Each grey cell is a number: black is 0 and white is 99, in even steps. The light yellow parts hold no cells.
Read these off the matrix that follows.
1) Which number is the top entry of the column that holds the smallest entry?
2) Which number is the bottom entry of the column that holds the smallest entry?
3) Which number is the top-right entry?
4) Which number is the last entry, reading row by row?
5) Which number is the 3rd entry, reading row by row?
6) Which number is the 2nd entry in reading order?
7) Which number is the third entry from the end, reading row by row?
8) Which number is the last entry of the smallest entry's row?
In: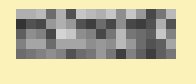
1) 68
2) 42
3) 72
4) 46
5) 72
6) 68
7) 24
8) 32

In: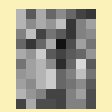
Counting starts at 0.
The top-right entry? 21
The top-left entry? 70
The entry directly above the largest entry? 40
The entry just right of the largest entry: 35
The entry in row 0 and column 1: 35
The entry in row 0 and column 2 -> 66
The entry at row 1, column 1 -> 54
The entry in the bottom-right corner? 30
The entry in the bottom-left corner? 26
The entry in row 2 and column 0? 50
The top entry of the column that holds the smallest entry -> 54
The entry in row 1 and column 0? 70
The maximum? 84
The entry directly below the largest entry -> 74
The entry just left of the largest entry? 40
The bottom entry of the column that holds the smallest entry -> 26
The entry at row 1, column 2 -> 66
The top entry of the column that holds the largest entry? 26

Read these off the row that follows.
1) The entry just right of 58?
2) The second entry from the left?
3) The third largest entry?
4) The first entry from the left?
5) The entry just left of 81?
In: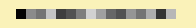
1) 45
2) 54
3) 71
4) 1
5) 49

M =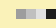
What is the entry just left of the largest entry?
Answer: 74
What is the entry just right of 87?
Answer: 11

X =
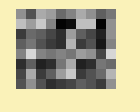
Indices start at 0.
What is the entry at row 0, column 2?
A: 66
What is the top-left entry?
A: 56
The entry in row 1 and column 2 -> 78
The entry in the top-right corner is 46
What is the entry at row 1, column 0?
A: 74
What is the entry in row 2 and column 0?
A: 23
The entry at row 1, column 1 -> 61
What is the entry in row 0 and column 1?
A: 32
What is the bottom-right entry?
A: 56
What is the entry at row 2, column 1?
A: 41
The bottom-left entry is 32
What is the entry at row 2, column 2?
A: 37

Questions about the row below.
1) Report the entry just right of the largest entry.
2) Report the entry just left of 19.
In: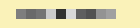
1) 37
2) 79

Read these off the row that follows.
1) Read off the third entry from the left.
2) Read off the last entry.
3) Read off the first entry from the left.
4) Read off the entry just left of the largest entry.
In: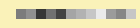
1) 21
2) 77
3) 48
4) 77

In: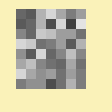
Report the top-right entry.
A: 61
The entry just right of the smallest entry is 88
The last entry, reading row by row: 48
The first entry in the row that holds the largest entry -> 35
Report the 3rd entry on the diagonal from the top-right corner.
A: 61
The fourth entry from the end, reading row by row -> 30
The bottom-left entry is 48
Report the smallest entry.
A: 25
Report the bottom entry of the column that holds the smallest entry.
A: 69
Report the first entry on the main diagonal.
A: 40
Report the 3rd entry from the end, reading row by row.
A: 44
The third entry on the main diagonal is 78

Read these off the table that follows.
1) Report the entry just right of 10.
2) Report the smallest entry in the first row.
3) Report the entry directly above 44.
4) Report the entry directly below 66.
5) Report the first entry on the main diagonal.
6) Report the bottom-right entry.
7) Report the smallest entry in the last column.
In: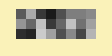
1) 31
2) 10
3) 49
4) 40
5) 35
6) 70
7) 53

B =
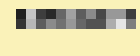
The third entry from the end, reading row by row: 67
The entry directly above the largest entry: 59
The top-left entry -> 12
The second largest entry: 76
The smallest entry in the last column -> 24
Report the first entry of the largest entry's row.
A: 20
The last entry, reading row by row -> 49

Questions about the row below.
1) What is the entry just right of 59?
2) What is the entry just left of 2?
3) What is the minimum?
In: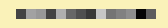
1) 26
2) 55
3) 2

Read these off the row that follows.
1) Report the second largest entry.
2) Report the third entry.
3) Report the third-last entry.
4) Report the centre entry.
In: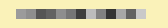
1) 73
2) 33
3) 65
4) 24
